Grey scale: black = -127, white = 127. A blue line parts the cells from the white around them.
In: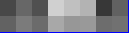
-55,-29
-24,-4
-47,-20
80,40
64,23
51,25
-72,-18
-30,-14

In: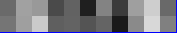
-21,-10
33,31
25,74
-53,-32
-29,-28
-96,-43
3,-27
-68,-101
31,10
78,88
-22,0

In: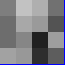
-1,-18,-18,34
66,40,6,24
47,26,-95,-81
-14,-44,30,-34

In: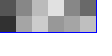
-42,-78
7,37
59,76
97,24
7,37
-22,63

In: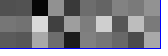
-47,-9,-36
-45,-13,-40
-121,89,41
17,-63,-18
-70,30,-99
-18,-2,0
-27,79,-9
2,-41,-23
-5,61,-52
18,-5,41

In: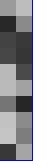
27,-87,-60,-56,57,58,-10,66,69,-71
61,10,-70,-73,-53,34,-89,11,-2,37
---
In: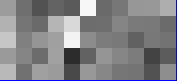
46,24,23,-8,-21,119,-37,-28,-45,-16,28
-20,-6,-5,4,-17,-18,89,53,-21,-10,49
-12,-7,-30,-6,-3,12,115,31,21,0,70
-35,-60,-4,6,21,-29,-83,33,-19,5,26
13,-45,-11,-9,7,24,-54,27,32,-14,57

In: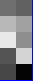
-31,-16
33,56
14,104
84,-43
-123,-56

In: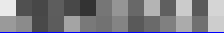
85,-37,75,-32,52,-23,21,-9,-76,-55,-34,-56,-47,106
77,-14,43,0,-21,-38,4,-13,-6,36,-35,-54,11,26

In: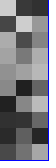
-78,-70,77
24,78,-57
4,-52,44
46,-6,35
56,33,17
-27,-95,9
59,7,-94
-24,-76,-78
-90,-32,-85
39,-13,-54

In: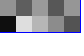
22,-40,26,-33,19
-44,12,54,94,-112

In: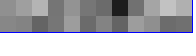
48,66,37,-14,-98,-20,-9,19,-10,52,31,16
-15,-19,15,29,-27,3,-20,29,-9,-27,3,7

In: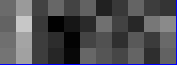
-75,-66,-27,-71,-94,-29,-60,-24,-61,26,-20
10,-8,-88,-61,-15,-85,-105,-126,-70,71,-28
-22,-68,-38,-80,-46,-59,-124,-82,-66,36,-16
-29,-81,-27,-57,-42,-24,-119,-89,-66,33,-11

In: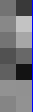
-70,-12
67,8
39,-11
-23,-46
-108,-31
17,18
18,5

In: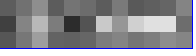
4,-26,-32,-38,-5,-35,-19,-11,-35,14,-14,-34
-18,96,96,80,22,73,-44,-83,-3,56,4,-63
5,13,-2,-10,4,-3,-25,-30,-28,30,-8,-41
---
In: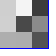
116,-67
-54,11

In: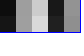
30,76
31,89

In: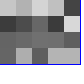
50,84
-51,-24

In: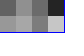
16,-20
39,-3

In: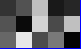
-45,63
-117,83

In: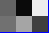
-117,109
37,-64

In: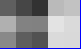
-57,-77
2,1

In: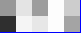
100,29
117,103
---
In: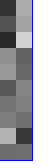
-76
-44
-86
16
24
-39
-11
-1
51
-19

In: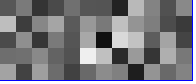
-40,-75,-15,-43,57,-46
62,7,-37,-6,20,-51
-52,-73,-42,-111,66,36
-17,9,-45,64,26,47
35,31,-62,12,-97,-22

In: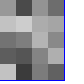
24,19
66,44
-12,52
-34,4
66,-3

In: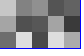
71,16,-29
37,-40,-69
-18,-53,43

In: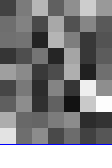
-61,54,15,25
-17,-54,-46,-38
-15,-92,-1,-44
-74,-10,37,-35
31,-70,47,-16
-57,-83,-74,14
-32,-79,-109,125
45,-26,12,-76
99,12,-19,-41

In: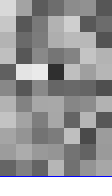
89,-36,12,-41
71,-6,79,-19
51,-3,58,-44
63,9,3,51
-31,106,63,54
8,9,-22,-48
51,39,6,50
67,-1,-27,-40
37,-12,63,28
28,25,-12,26
-26,-27,-14,39

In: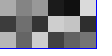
43,24,-111
-67,-75,68
55,77,-29

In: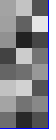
35,-46
32,101
17,-57
-61,-11
-26,24
66,-43
36,8
-17,-48
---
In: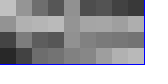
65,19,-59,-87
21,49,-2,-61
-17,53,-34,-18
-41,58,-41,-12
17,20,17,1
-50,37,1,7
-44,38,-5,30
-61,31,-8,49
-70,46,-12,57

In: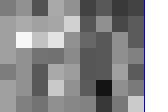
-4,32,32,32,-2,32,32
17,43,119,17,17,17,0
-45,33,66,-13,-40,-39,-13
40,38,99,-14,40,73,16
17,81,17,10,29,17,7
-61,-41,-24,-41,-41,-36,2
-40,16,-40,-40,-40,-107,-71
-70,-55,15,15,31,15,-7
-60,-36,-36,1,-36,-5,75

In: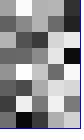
34,-30,51,-24,19,-32,-66,-16
123,9,-45,-23,126,-52,111,-118
49,50,-69,11,69,43,-6,-69
53,-20,85,102,-19,95,112,47
-78,-94,106,-115,120,87,-5,81

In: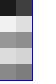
-100,113,23,92,9
-64,94,13,84,-2

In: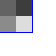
-28,11
-66,93

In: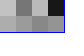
66,45
-9,27
58,8
-104,20

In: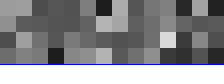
28,16,-49,-18
30,-36,31,1
-50,-38,-14,-5
-41,-43,-41,-98
-45,-44,-5,7
-1,-29,-23,15
-98,52,-36,51
44,37,-45,-38
-42,-32,-41,-15
-9,-17,-16,15
0,9,89,-69
-87,-27,-68,-79
34,-41,7,-44
-93,-37,-48,-88

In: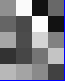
16,-26,38,-77,56
122,-54,-51,-57,36
-110,125,84,-10,10
-23,-109,1,68,-62

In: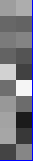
30,-24,-4,-28,82,-17,24,35,38,-59
45,-28,4,-43,-62,117,-19,-100,-71,6
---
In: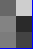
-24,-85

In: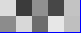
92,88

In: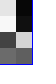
101,-111

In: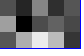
-47,-127,107

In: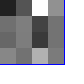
-94,-1,-69,-4

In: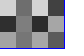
82,-1,39

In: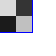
90,64
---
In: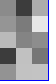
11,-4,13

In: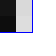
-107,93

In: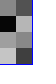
8,54

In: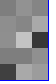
-1,6,-72

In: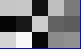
70,-103,-120

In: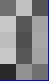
-16,-40,39

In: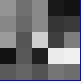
20,-22,79,107,-18

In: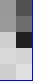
25,-18
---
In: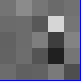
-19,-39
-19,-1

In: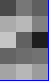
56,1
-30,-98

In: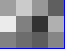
0,-77
-18,-34

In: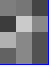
74,9
8,-46

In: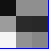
-85,-87
18,6

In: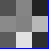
2,55
97,-81

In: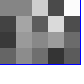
37,-35
26,8
